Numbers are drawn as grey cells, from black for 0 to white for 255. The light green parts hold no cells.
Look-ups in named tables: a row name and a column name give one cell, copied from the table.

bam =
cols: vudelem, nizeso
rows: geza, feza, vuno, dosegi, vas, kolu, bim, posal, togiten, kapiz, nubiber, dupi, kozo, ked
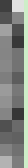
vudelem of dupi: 101
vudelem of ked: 179
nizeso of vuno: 78
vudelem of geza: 63
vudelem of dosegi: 134
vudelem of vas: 133
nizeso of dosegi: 56

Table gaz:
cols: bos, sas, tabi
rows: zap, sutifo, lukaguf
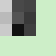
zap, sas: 73
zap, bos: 207
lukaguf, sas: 17
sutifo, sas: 84
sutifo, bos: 186
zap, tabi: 68
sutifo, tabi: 57

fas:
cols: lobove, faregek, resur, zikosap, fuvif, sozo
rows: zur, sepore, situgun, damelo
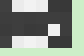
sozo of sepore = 61
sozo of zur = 56
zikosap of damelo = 237
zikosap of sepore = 62
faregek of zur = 235
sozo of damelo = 56
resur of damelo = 242
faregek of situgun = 62
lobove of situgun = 59
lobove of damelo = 64
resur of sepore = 61
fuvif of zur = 57
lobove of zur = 64
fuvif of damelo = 57

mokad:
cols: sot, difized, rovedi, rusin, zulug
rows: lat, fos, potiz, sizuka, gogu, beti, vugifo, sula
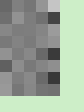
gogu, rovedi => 136
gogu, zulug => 58
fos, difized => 146
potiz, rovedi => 126
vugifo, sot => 150
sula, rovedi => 135
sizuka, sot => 121
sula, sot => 153
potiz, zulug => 155
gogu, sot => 146
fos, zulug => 68
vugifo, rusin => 106
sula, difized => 119
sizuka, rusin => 137

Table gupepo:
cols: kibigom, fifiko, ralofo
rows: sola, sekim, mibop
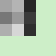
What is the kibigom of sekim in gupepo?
119
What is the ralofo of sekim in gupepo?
58
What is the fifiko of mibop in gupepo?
214
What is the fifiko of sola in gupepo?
180
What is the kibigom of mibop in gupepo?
174
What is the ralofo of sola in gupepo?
38
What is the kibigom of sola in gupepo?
164
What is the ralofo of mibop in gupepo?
46
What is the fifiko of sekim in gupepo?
153

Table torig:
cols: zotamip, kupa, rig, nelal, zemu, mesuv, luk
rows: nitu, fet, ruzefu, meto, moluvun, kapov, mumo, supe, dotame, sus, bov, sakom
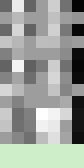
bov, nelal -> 241
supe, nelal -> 157
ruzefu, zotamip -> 105
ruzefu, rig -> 99
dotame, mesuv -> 170
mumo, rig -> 110
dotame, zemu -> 157
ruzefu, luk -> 7
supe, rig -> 157
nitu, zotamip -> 103
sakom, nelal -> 189
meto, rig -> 157
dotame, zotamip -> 159

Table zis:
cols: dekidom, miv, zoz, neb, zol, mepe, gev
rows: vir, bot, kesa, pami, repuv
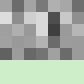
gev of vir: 110
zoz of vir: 164
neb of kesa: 217
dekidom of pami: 161
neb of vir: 121
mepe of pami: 156
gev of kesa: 182
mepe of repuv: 107
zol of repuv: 161
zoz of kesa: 153
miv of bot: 142
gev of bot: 143
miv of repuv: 156
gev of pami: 155
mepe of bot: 200
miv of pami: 153
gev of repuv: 155
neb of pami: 179
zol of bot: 78

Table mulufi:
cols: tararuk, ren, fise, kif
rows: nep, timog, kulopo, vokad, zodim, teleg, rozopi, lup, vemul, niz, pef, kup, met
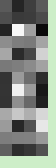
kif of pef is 231
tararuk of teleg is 121
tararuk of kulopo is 35
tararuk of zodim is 167
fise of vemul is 104
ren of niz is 199
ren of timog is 58
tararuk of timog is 78
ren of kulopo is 247
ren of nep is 37
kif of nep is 90
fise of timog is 60
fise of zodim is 71
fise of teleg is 139
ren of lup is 240
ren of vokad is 126

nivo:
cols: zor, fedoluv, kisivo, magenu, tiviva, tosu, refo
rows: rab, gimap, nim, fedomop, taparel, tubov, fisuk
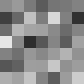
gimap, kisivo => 192
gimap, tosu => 128
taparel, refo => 146
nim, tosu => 107
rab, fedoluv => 154
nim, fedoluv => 182
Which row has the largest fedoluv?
nim

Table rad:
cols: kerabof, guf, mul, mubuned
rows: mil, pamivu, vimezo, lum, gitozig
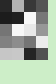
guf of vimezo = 247
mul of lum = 117
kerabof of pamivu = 28
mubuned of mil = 84
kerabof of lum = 129
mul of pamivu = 247
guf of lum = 141
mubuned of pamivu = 119
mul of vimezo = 232
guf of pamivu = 32
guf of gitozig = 200
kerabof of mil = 40
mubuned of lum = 236
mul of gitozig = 36
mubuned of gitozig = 81
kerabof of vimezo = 117
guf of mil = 179
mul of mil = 56
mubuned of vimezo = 151

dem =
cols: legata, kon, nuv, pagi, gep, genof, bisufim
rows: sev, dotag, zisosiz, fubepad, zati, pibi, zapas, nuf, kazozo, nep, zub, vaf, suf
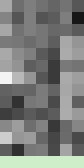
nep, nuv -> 91
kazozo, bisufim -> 95
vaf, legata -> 205
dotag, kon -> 85
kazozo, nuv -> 119
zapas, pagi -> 86
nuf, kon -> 104
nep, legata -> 61
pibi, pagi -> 104
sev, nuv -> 126
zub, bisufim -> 134
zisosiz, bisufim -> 90
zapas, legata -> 243
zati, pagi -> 90
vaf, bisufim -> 73
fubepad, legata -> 122
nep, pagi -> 79
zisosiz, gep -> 104

